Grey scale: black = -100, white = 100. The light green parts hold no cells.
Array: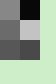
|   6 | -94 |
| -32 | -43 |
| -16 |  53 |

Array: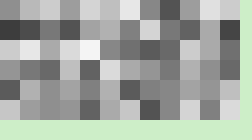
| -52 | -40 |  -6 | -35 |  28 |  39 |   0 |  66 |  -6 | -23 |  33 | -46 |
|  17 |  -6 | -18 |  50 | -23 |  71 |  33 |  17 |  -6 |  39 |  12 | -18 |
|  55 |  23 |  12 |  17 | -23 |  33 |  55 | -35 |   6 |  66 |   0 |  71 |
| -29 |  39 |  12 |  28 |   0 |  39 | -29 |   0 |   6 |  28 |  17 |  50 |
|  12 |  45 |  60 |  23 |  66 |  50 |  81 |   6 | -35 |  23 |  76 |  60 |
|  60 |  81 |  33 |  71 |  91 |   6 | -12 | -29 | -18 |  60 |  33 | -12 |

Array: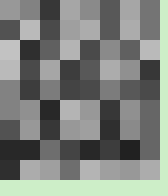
| -69 | -69 | -14 | -47 | -69 | -52 | -74 | -20 |
|  52 | -63 | -25 |  41 | -42 |   8 | -25 |  46 |
|   2 | -52 |  -3 | -47 | -42 |  -3 | -31 | -42 |
|  46 | -42 |  30 | -52 | -31 |  35 |  13 | -57 |
|  19 |   2 | -57 |  30 |   8 | -31 |  30 |  -9 |
|   2 |  13 | -69 |  41 |  19 | -57 |  13 | -20 |
| -36 |  19 | -57 |  19 |  25 | -63 |   8 | -20 |
| -63 |  35 |  25 | -14 |  41 |  25 |  19 |  35 |
| -36 |  46 | -42 |  25 |  35 | -31 |  35 |  -9 |

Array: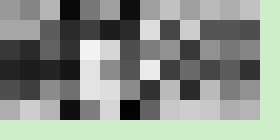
| -72 | -77 | -72 | -83 |  78 |   9 | -33 |  84 | -51 | -17 | -45 | -28 | -61 |
| -56 | -67 | -23 | -61 |  90 |  67 | -39 |  -2 |  14 | -56 |  14 |  -7 |   4 |
| -39 | -51 |   9 | -12 |  78 |  73 |   9 | -61 |  46 | -67 |  46 |  -2 |  14 |
|  20 |   4 |  41 | -93 |  -7 |  25 | -88 |  25 |  51 |  25 |  46 |  36 |  51 |
|  30 |  30 | -28 | -67 | -51 | -77 | -67 |  73 | -45 |  61 | -33 | -33 | -39 |
|  36 |  61 |  41 | -88 |  -2 |  67 | -98 | -23 |  56 |  61 |  56 |  36 |  41 |

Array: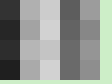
| -70 |  28 |  65 | -22 |   6 |
| -76 |  33 |  65 | -17 |  11 |
| -60 |  38 |  60 | -27 |  22 |
| -65 |  43 |  54 | -17 |  17 |

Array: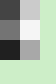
| -75 |  32 |
| -47 |  59 |
|  -9 |  92 |

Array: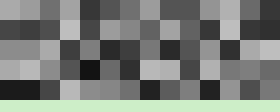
| -79 | -79 | -45 |  44 |  10 |   5 | -12 | -73 | -28 |  -1 | -73 |  16 | -39 |  -6 |
| -45 | -51 | -39 |  49 | -45 |  22 |   5 | -23 |  28 | -23 | -57 |  49 | -57 | -62 |
|  10 |  10 |  33 | -51 |  -1 | -67 | -51 |  -6 | -67 | -34 |  16 | -62 |  33 |  49 |
|  33 |  22 | -12 |  28 | -57 | -34 | -12 |  22 | -34 | -34 |  16 |  39 | -17 | -57 |
|  33 |  44 |  10 | -34 | -85 | -17 | -62 |  44 |  39 | -45 |  39 |  -6 |  -1 | -17 |
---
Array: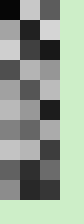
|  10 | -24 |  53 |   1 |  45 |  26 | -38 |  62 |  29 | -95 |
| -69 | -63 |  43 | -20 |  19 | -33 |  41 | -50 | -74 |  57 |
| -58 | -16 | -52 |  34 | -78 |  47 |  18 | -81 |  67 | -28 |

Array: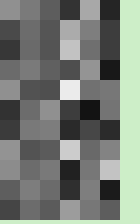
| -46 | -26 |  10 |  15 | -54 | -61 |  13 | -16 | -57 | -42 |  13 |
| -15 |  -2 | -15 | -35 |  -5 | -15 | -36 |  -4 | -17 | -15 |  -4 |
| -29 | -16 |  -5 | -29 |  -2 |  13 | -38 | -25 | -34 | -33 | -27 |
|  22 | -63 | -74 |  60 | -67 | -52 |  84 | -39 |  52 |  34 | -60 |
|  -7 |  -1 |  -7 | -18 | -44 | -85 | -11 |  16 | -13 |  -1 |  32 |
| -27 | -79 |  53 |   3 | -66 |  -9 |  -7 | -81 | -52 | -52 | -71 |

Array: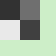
|  83 | -61 |
| -50 | -13 |

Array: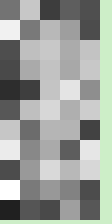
| -75 | 100 | -40 |  84 |  55 | -32 | -65 | -43 | -39 |  89 | -10 |
| -33 |  -4 |  20 |   7 | -15 |  50 | -51 |  33 |  50 |  -5 |  56 |
| -43 |  19 |  70 |  33 |  42 |  69 |  54 |  52 |  57 |  44 | -52 |
|  25 |   2 |  44 | -27 |  41 |  37 |  79 |  32 |  34 |  24 | -26 |
| -32 | -40 |  69 |  80 | -48 |  61 |  11 |  57 |  53 | -40 | -38 |

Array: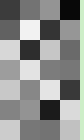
|  60 |   3 |  57 |  23 |  69 | -24 | -53 |
|  -7 |  15 |   6 |  78 | -65 |  90 | -10 |
| -10 | -79 |  79 |  -3 |  55 | -59 |  16 |
|  51 |  71 | -55 |  -7 | -17 |  18 | -94 |

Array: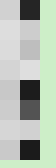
|  58 |  68 |  60 |  57 |  66 |  72 |  73 |  64 |
| -79 |  64 | -35 | -78 |  74 |  49 |  61 | -71 |
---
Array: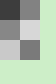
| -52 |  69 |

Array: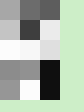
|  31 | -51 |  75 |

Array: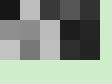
| -83 |  10 |  50 |

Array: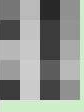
|  -7 |  53 | -54 |  45 |

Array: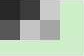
| -69 |  54 |

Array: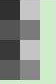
| -62 |  -4 |
